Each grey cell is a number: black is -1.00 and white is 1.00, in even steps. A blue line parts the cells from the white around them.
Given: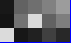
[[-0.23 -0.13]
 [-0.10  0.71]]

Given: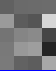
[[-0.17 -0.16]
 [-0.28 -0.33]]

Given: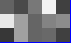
[[-0.42 -0.06]
 [ 0.26 -0.21]]

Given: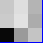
[[0.74 0.41]
 [0.77 0.35]]

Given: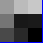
[[ 0.47  0.57]
 [-0.81 -0.80]]

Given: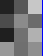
[[-0.32  0.56]
 [ 0.09 -0.16]]

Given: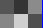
[[-0.59  0.09]
 [ 0.62 -0.38]]

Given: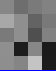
[[-0.14 -0.04]
 [ 0.12 -0.22]]
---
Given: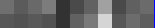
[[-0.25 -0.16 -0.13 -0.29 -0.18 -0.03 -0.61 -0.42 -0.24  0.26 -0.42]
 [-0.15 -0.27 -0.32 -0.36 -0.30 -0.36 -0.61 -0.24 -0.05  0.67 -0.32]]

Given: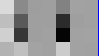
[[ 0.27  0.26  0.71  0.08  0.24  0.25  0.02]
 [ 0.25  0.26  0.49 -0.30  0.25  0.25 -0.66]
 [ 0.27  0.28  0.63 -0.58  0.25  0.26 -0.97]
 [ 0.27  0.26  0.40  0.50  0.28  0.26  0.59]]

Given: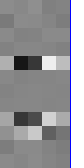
[[ 0.00  0.03  0.10  0.07  0.12]
 [ 0.04 -0.02 -0.04  0.09  0.08]
 [ 0.08  0.08  0.08  0.02  0.03]
 [ 0.04  0.01  0.02  0.06  0.06]
 [ 0.87  0.48  0.38 -0.83 -0.57]
 [ 0.04  0.06  0.07  0.03  0.04]
 [ 0.05  0.04  0.03  0.05  0.06]
 [ 0.04  0.05  0.05  0.06  0.06]
 [ 0.64  0.34  0.30 -0.57 -0.41]
 [-0.25 -0.08  0.14  0.33  0.58]
 [ 0.03 -0.02 -0.02  0.08  0.08]
 [ 0.04  0.01  0.08  0.05  0.09]]

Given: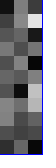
[[-0.01 -0.53 -0.87]
 [ 0.07  0.78 -0.50]
 [-0.21 -0.81 -0.33]
 [-0.39 -0.09 -0.06]
 [ 0.02 -0.95 -0.38]
 [-0.30  0.00 -0.20]
 [-0.90  0.51 -0.36]
 [-0.13  0.43  0.04]
 [-0.42 -0.23  0.02]
 [-0.49 -0.43 -0.39]
 [-0.20 -0.94 -0.63]]

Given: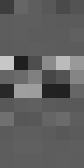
[[-0.42 -0.35 -0.52 -0.20 -0.26 -0.31]
 [-0.29 -0.29 -0.27 -0.26 -0.26 -0.28]
 [-0.28 -0.25 -0.27 -0.26 -0.28 -0.28]
 [-0.28 -0.28 -0.28 -0.27 -0.26 -0.27]
 [ 0.47  0.20  0.56 -0.76 -0.39  0.09]
 [-0.35  0.04 -0.21 -0.16  0.00 -0.44]
 [-0.74 -0.20 -0.69  0.25  0.23 -0.73]
 [-0.30 -0.30 -0.31 -0.26 -0.25 -0.29]
 [-0.16 -0.26 -0.12 -0.32 -0.31 -0.21]
 [-0.31 -0.29 -0.29 -0.26 -0.26 -0.28]
 [-0.27 -0.26 -0.27 -0.25 -0.25 -0.27]
 [-0.26 -0.27 -0.27 -0.26 -0.26 -0.27]]

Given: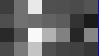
[[-0.41 -0.34 -0.52 -0.11  0.83 -0.37 -0.38]
 [-0.60 -0.80 -0.39 -0.11 -0.15 -0.22 -0.28]
 [-0.70  0.06 -0.68 -0.33  0.95  0.40  0.01]
 [-0.49 -0.57 -0.43 -0.04  0.54 -0.37 -0.47]]

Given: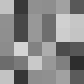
[[ 0.26 -0.31  0.53 -0.56  0.13  0.11]
 [ 0.63  0.55  0.13 -0.44  0.19 -0.14]
 [ 0.61  0.54  0.12 -0.44  0.19 -0.14]
 [-0.40 -0.32  0.10  0.66  0.02  0.36]
 [ 0.00 -0.65 -0.15 -0.04  0.58  0.19]
 [ 0.26 -0.29  0.53 -0.58  0.11  0.13]]

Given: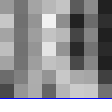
[[ 0.09 -0.74  0.20 -0.09  0.29  0.44  0.54 -0.29]
 [-0.16 -0.63  0.56 -0.12  0.16  0.90  0.11 -0.73]
 [ 0.04 -0.75  0.29 -0.09  0.24  0.53  0.44 -0.46]
 [-0.10 -0.67  0.49 -0.11  0.17  0.79  0.15 -0.68]
 [ 0.05 -0.75  0.28 -0.10  0.24  0.51  0.46 -0.43]
 [ 0.30 -0.50 -0.15  0.00  0.36  0.16  0.57  0.33]
 [ 0.57 -0.11 -0.43  0.18  0.35 -0.21  0.42  0.59]]
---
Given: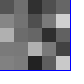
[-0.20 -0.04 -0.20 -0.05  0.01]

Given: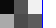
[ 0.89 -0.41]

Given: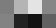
[ 0.05 -0.86]

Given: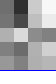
[0.94 0.50 0.71 0.00]

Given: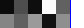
[-0.24 -0.87]

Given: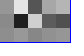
[ 0.42 -0.28  0.06]
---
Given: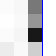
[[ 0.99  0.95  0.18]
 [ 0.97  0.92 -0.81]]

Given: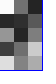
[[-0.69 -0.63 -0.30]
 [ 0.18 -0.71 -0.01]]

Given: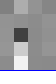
[[ 0.15  0.13  0.10]
 [ 0.16 -0.50  0.09]]

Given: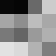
[[ 0.30  0.11  0.48]
 [-0.05 -0.21  0.21]]

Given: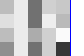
[[ 0.75  0.84 -0.11]
 [ 0.48  0.84  0.35]]

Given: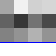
[[-0.23 -0.58 -0.10]
 [ 0.02  0.15  0.40]]
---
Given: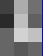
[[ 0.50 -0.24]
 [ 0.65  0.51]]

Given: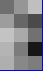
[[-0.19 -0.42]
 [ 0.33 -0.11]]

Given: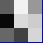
[[ 0.71  0.61]
 [-0.49  0.68]]

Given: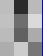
[[-0.14  0.71]
 [-0.24  0.34]]

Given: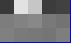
[[ 0.02  0.07]
 [-0.04 -0.06]]

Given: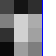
[[0.64 0.35]
 [0.64 0.26]]
